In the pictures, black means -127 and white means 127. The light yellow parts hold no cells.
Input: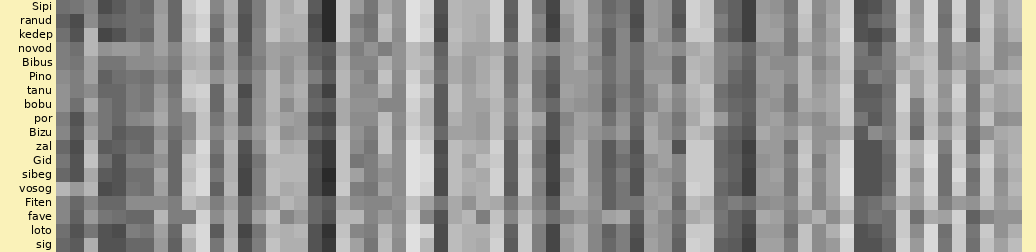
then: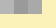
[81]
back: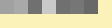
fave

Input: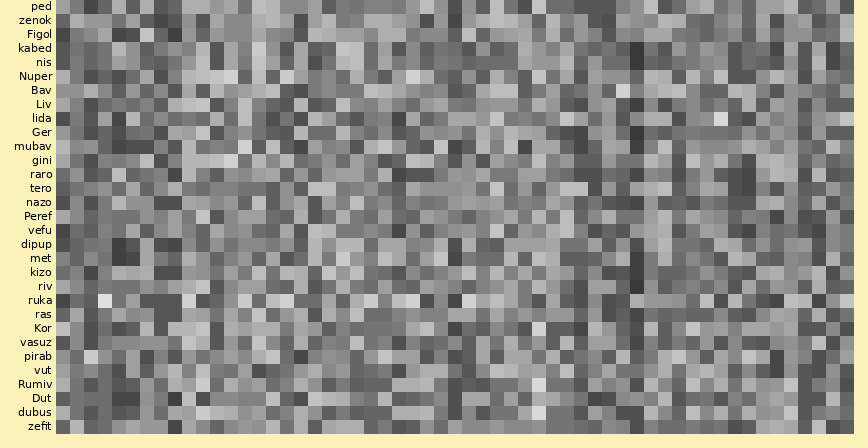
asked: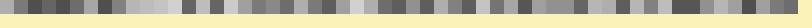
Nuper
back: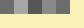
riv
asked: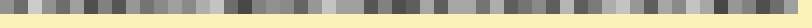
pirab
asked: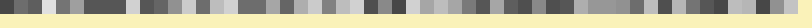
ruka

